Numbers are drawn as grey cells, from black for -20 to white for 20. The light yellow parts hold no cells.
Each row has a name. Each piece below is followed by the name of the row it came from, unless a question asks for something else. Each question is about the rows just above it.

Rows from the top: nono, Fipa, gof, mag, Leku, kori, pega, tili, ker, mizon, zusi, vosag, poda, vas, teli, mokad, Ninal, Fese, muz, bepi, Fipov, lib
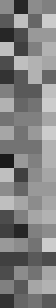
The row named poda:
[ 10 -10   2   6]
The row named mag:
[ 10 -10   0   8]

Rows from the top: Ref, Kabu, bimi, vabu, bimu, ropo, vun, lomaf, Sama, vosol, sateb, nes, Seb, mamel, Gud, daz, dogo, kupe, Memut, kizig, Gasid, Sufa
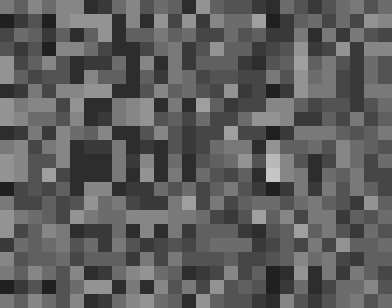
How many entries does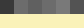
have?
6
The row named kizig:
[ -1  -5   1  -3  -7   1 -13 -11  -3   1   3  -3  -5 -13 -11  -9   1  -9
  -5 -15 -13   3 -13  -1 -11  -1  -5  -9]
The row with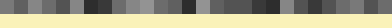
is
Sufa
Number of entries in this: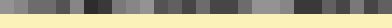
28
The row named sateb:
[ -1   1  -9  -1   1 -13 -11 -11  -1 -13 -11 -13  -7 -11  -9  -3  -1  -1
 -13   3  -5  -5  -3  -7   1  -3  -5  -7]

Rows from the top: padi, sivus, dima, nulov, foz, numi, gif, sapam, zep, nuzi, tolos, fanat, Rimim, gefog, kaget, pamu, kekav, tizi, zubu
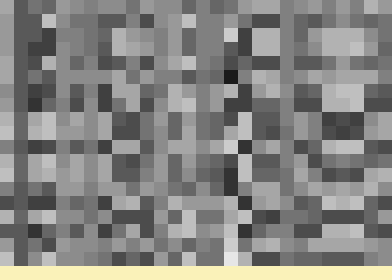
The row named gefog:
[  0  -6  -2  -6   4   4   0   4   4  -2   4   2  -2  -4   2  -4 -12   0
   6   6  -2   2   6   4   6   4   8   2]
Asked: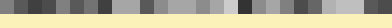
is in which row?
tolos
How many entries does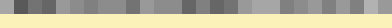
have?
28
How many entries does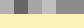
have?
6
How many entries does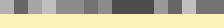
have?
16
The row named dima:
[  4  -6  -6 -10   0   0  -2  -4   8   4   2   0   4  -4   0   0  12 -10
   8   8   0  -4   4   8   8   8   2  -2]

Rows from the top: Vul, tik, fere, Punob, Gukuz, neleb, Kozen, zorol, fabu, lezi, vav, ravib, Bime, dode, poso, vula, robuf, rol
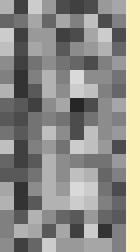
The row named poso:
[  8 -12  -6   8   8  12  10   0  -4]
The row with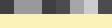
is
fere
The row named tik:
[-4 -2  6 -4  6  0 10 -8  0]
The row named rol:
[  2 -10  -4  12   4   4   6   6   0]

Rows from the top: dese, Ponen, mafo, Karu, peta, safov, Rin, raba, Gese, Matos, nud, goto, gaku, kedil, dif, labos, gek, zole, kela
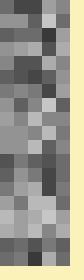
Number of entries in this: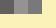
3
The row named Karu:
[ 3  5  7 -7  7]

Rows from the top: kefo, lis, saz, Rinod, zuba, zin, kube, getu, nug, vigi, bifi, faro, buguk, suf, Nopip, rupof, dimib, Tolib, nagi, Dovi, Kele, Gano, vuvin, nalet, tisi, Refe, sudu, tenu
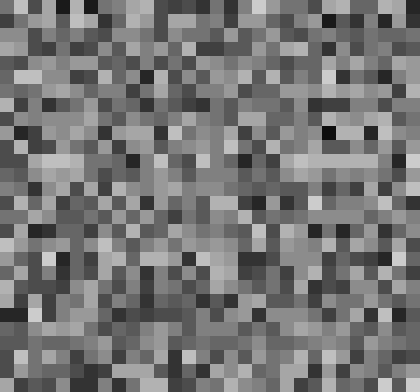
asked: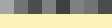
Kele
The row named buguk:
[-4 -6  2  6  4  6 -2 -8 -4 -6  0  4  0 -6  0  0  0 -6 -2 -6  2  6  4 -2
  2  0  2 -2 -8  4]
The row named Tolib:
[10  4 -2  2  4 -4  2 10  0 -6  0  4 -2  4  2  4  2 -4  6 -6  4  2  0  8
 -6  6  2 -6  6 -8]
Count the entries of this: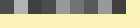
9
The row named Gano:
[  6 -10   6 -10   0  -2   6  -8   0  -4 -12  -4  -6  -4 -12  -6 -12   4
   6  -6  -6  -2 -10   2  -2  -2   4  -2  -6  -2]
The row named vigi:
[  4 -14 -10   4   2   6   2 -12   4   6   6 -12  10  -2   2   0   6 -10
   2  -6   4   0   2 -18   8   8 -14  10   2   0]

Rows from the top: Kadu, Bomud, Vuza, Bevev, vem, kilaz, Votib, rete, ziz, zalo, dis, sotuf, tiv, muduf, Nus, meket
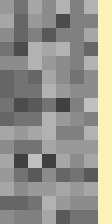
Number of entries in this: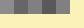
5
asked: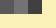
rete
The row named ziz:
[-4 -2 -2  8  4  2  0]
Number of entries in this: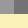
2
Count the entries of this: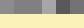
6

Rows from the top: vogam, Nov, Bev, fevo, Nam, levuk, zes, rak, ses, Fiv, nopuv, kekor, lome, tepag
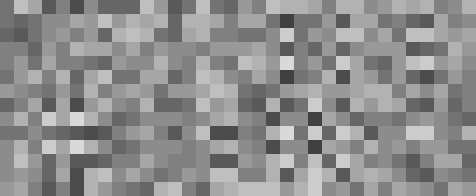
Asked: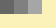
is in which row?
rak
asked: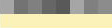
Nov
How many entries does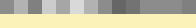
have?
14
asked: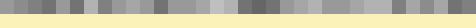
zes

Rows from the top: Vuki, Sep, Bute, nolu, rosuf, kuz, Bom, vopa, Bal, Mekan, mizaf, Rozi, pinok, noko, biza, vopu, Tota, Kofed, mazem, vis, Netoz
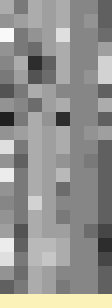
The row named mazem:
[15 -1  9 11  7  1  1 -9]
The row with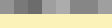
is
nolu

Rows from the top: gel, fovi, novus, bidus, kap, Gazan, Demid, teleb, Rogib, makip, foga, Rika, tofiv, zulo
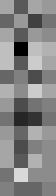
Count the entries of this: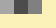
3
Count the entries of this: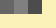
3

